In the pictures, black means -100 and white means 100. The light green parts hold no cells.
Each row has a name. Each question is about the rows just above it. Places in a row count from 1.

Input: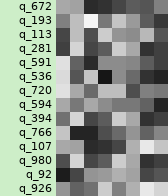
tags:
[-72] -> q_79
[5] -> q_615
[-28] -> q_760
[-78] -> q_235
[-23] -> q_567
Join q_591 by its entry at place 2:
q_567
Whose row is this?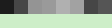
q_92
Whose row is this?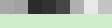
q_107

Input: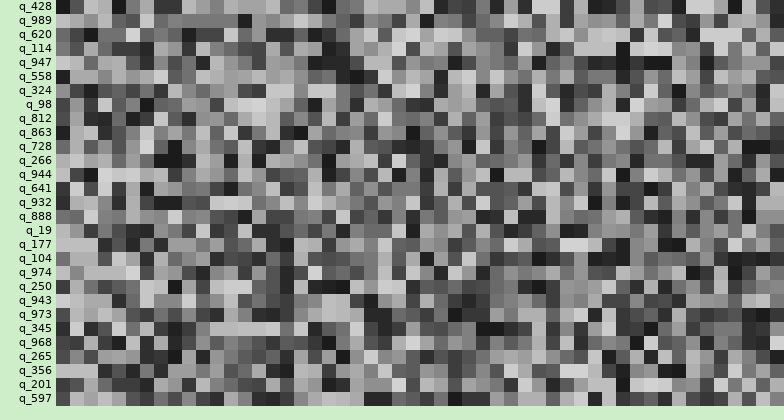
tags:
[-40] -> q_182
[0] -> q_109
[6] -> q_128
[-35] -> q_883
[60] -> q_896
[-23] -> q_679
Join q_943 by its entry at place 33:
q_109
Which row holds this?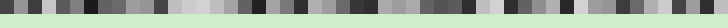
q_98
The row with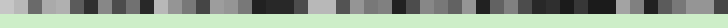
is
q_947

